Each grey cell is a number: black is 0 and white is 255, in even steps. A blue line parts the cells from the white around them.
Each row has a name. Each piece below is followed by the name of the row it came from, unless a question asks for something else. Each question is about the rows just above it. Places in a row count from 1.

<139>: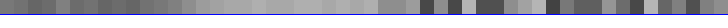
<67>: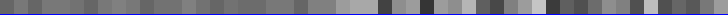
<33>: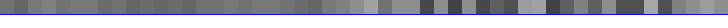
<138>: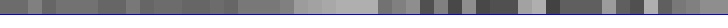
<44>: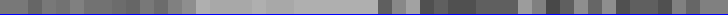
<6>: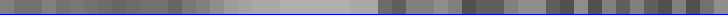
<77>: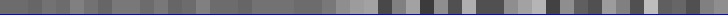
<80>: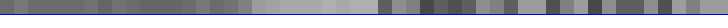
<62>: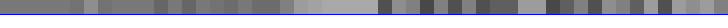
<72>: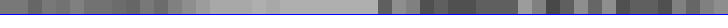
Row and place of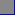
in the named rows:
<44>, 29
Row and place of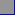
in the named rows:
<139>, 44
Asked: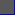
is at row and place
<67>, 50

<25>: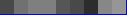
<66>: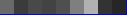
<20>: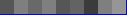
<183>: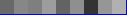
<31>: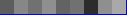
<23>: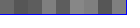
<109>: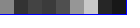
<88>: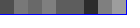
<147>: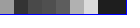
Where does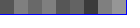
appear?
<20>
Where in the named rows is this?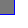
<88>, 2

